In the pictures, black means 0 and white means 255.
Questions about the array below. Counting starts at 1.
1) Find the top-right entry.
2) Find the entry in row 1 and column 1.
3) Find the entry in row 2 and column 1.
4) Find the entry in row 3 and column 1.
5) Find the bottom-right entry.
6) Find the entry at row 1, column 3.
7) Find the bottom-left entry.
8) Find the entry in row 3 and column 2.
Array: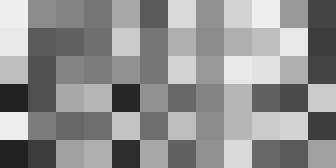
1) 68
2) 238
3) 232
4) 189
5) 161
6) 131
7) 33
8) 81

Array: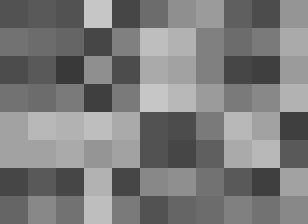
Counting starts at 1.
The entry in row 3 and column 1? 76
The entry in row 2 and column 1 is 114
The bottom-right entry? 136
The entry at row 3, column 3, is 57
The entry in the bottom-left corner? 101
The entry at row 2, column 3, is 101
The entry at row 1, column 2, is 89
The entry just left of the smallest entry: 89
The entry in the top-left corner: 82
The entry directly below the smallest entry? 122
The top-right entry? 149
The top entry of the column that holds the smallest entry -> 82

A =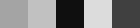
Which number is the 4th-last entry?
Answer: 193
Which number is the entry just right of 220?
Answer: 64

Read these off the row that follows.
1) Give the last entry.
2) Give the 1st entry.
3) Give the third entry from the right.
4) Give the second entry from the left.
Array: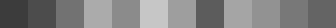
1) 100
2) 60
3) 146
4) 76

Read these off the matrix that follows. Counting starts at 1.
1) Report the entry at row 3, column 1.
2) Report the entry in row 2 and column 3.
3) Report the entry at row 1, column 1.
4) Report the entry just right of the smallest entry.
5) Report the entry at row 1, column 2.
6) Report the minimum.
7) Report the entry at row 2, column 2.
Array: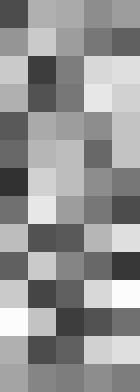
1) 202
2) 157
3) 76
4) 209
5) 176
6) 49
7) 202

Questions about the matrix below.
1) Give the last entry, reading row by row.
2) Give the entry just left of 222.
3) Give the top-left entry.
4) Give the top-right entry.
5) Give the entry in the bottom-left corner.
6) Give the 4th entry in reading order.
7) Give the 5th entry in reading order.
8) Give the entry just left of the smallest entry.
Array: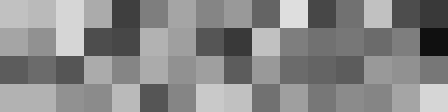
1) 214
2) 100
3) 193
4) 57
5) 178
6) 171
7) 63
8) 126

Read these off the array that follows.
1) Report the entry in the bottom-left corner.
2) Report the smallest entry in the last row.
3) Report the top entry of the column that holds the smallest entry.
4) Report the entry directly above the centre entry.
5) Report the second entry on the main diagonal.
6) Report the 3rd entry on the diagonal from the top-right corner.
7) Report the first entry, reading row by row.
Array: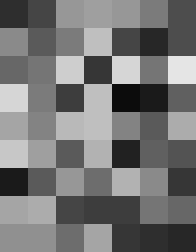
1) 144
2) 39
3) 151
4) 191
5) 90
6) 214
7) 46
